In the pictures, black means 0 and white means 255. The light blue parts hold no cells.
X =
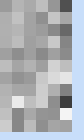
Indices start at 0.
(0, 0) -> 155
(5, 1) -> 165
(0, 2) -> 170
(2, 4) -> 137
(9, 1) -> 135
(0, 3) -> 190
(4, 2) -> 159
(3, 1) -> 188
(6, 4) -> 218
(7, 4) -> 176
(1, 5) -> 167
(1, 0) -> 175
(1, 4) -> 197
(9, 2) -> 168
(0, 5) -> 80
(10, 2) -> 187
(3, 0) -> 175
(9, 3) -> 148
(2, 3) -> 156
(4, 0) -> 160
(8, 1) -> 234
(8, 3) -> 206

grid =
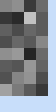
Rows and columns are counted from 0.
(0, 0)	132
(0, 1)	143
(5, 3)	99
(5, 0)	92
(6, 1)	133
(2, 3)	91
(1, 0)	55
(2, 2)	103
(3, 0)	78

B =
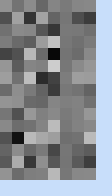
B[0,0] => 146
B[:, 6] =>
[134, 78, 120, 112, 108, 138, 158, 115, 130, 129, 130, 114, 101, 90, 136]
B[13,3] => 143
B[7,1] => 142
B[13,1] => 172
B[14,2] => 126
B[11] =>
[82, 17, 185, 168, 158, 111, 114, 186]
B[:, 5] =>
[122, 118, 121, 119, 116, 119, 125, 120, 127, 122, 120, 111, 118, 117, 119]
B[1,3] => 163
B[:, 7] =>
[136, 60, 111, 122, 137, 150, 156, 99, 113, 151, 136, 186, 92, 62, 137]
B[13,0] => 89
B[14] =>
[147, 108, 126, 128, 184, 119, 136, 137]
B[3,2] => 94
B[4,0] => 67
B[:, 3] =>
[103, 163, 86, 156, 106, 129, 44, 99, 103, 128, 132, 168, 122, 143, 128]
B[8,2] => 106
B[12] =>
[100, 140, 105, 122, 71, 118, 101, 92]
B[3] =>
[124, 106, 94, 156, 193, 119, 112, 122]
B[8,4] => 133
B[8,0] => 148
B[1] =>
[80, 161, 52, 163, 100, 118, 78, 60]
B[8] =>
[148, 144, 106, 103, 133, 127, 130, 113]
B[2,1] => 138
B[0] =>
[146, 115, 140, 103, 133, 122, 134, 136]
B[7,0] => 107
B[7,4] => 59
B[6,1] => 113

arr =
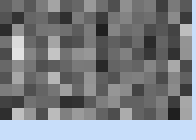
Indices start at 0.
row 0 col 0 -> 95
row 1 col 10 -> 132
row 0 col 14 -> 122
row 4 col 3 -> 102
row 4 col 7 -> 151
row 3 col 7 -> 122
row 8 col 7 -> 90
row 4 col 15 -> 147
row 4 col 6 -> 145
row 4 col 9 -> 106
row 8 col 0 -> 66
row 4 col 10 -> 129
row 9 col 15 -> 164
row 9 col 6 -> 155
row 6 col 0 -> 84
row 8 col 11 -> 98
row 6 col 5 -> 84
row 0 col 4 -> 164
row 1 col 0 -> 83
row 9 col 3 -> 79
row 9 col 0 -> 46
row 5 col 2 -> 118
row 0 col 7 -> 154
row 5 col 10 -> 106
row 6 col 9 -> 83
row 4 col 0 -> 75
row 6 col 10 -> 125
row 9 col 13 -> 118
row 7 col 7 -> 151
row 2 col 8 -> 32
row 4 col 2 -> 133
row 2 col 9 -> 133
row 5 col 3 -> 80
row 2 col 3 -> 117

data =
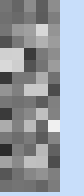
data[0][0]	117
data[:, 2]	[140, 121, 160, 154, 59, 83, 120, 201, 118, 137, 187, 123, 108, 192, 135, 114]
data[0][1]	101
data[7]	[148, 128, 201, 201, 75]
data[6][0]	56
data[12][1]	126
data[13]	[163, 138, 192, 190, 77]
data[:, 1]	[101, 106, 153, 120, 209, 206, 120, 128, 113, 123, 129, 109, 126, 138, 113, 116]
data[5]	[217, 206, 83, 116, 156]
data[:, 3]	[94, 92, 216, 177, 122, 116, 173, 201, 93, 192, 105, 90, 184, 190, 146, 102]
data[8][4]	128
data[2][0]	117
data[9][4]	130
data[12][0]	43
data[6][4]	113
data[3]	[81, 120, 154, 177, 156]
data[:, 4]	[141, 126, 148, 156, 141, 156, 113, 75, 128, 130, 240, 133, 97, 77, 127, 124]
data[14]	[86, 113, 135, 146, 127]
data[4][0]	208
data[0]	[117, 101, 140, 94, 141]
